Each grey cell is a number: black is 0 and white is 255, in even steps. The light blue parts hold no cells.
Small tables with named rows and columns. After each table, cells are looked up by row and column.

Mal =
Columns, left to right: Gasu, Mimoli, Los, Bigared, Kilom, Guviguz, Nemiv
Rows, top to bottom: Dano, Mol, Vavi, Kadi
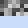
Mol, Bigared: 165
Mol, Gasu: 96
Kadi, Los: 160
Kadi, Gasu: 43
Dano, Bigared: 183
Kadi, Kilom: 211
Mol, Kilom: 190

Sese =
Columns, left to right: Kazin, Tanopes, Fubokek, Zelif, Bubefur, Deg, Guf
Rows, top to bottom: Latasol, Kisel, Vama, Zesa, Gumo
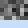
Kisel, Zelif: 108
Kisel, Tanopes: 93
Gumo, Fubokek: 88
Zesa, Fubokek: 135
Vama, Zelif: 30
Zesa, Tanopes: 120
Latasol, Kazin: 102
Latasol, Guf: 151
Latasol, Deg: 81
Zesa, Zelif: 103
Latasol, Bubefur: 97
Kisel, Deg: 129
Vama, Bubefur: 64
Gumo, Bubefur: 121

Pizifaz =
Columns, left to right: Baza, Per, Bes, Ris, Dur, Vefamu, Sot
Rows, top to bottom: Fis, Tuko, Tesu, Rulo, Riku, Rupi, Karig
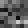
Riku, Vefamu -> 102
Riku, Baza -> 96
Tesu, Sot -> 69
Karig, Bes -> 67
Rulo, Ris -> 102
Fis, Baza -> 149
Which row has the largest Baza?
Fis

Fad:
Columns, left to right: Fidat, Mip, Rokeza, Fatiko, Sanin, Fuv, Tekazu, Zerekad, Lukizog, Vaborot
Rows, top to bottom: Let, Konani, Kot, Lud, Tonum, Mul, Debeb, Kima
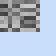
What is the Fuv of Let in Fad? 131
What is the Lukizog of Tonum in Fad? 70
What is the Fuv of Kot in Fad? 119
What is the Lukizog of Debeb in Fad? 77
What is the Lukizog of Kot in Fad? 103
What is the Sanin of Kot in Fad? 166
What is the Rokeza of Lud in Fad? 154
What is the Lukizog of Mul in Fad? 115

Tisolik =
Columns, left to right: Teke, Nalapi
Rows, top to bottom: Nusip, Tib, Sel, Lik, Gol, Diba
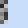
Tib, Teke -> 41
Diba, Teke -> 102
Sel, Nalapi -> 134
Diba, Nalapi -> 208
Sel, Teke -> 165
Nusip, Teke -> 133
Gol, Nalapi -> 64
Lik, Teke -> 128
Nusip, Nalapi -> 74

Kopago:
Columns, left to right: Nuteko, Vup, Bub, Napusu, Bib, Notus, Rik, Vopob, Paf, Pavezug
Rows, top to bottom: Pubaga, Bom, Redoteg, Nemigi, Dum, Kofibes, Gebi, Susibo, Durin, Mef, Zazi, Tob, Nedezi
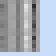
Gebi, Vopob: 184
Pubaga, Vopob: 173
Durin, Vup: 138
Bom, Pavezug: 174
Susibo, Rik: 195
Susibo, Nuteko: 137
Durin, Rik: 186
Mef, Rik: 222
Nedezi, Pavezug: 164
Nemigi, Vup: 137
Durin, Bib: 131
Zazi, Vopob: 176
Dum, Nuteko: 139
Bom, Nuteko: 109
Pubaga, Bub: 160
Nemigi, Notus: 154

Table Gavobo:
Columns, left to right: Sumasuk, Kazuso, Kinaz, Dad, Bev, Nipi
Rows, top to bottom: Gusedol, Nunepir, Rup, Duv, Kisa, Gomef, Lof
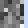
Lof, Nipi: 246
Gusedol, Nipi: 188
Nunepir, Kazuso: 88
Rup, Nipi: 53
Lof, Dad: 113
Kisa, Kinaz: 164
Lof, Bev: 136
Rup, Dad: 117
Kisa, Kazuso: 136
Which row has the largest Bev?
Nunepir

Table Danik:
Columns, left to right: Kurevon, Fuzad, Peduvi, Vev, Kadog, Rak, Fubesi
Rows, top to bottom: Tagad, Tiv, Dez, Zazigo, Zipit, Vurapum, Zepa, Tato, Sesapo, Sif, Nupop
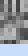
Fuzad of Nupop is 72
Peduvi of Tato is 151
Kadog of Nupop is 130
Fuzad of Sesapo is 179
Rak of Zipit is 102
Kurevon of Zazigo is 143
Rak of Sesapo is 82
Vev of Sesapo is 188
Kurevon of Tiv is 102
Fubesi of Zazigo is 88
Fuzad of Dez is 158
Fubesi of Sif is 71
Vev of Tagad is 196
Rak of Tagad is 180
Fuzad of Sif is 174
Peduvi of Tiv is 90
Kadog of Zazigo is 98
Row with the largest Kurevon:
Sif

